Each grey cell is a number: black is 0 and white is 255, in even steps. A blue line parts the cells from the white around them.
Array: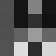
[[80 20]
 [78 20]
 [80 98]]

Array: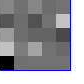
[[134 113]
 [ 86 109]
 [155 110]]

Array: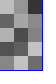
[[190 150]
 [100 166]
 [177  76]]

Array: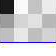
[[ 25 250]
 [155 212]
 [191 232]]

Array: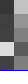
[[ 54 194]
 [ 63 149]
 [ 65 128]]

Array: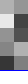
[[177 149]
 [232  67]
 [147  81]]

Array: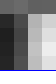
[[100 106]
 [ 40  75]
 [ 31  68]]

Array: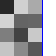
[[ 40 208]
 [211 100]
 [126  66]]
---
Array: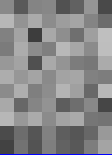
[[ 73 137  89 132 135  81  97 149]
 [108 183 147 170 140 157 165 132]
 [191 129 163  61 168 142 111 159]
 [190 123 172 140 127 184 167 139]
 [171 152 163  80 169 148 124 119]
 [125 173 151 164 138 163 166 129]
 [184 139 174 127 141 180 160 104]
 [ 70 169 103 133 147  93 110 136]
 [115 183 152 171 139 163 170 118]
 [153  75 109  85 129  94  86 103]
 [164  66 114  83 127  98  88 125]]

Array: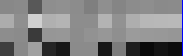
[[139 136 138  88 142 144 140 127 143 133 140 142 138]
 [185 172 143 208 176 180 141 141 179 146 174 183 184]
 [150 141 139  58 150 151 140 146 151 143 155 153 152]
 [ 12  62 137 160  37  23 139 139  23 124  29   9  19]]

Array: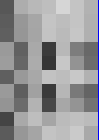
[[178  87 173 184 190 214 196]
 [176  92 151 166 196 189 196]
 [176  95 150 165 195 186 198]
 [104 154  97 169  59 184 125]
 [108 157 102 172  53 199 147]
 [177  95 153 168 194 189 200]
 [100 154  94 161  58 182 121]
 [115 148 107 179  71 167 148]
 [187  68 169 190 165 187 192]
 [169  91 151 165 195 190 202]]

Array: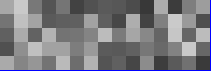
[[157 167 201 120  84 117  66  81  90  87  76  56 172  60 126]
 [ 78 116 192 163  90  95  96 162  95  71 174  67 128 202 154]
 [188  96 171  98 179 115 117 132 188 123 166 136 101 198 102]
 [103  80 143 192 162 162 125 154  91  89  97 119 105 130 201]
 [ 58 170 133 150 115 186 109 178  84  96  70 140  61  90 113]]

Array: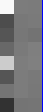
[[123 249 124]
 [122  77 120]
 [115  85 119]
 [127 104 122]
 [128 204 125]
 [121  85 124]
 [120 116 124]
 [117  50 116]]

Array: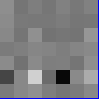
[[129 142 117 126 118 129 120]
 [119 139 121 120 120 124 118]
 [150 136 117 144 115 118 116]
 [137 123 127 134 132 126 133]
 [143 139 114 138 126 127 117]
 [171  69 136 208 107   8 138]
 [136 123 136 144 126 117 123]]
